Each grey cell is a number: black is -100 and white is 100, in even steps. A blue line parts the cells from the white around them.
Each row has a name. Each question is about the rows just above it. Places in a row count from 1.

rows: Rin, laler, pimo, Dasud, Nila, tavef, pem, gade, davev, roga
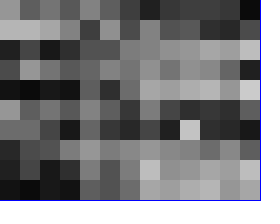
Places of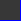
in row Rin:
9 12
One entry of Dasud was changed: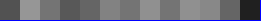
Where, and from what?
1, [-41]
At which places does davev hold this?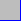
8 13

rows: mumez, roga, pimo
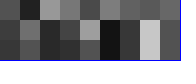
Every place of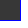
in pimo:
1 7
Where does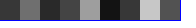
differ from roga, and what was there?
1, [-52]

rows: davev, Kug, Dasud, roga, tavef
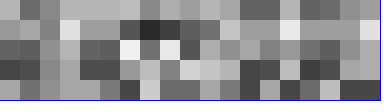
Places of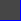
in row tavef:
7 13 15 18 19
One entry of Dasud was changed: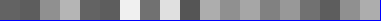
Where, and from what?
9, [82]
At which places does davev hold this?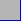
1 4 5 6 11 15
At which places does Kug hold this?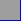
5 6 13 14 16 17 18
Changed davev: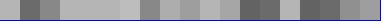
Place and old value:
14, [-22]
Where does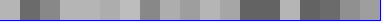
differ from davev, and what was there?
6, [42]
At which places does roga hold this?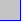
11

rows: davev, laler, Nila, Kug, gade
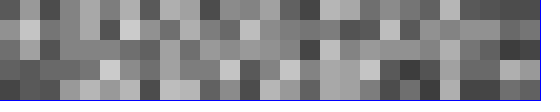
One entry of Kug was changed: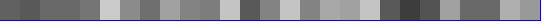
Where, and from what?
10, [-2]
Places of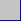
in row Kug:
12 15 19
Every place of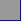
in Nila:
11 13 19
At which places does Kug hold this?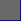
3 4 24 25
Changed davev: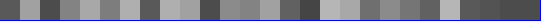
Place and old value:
2, [20]

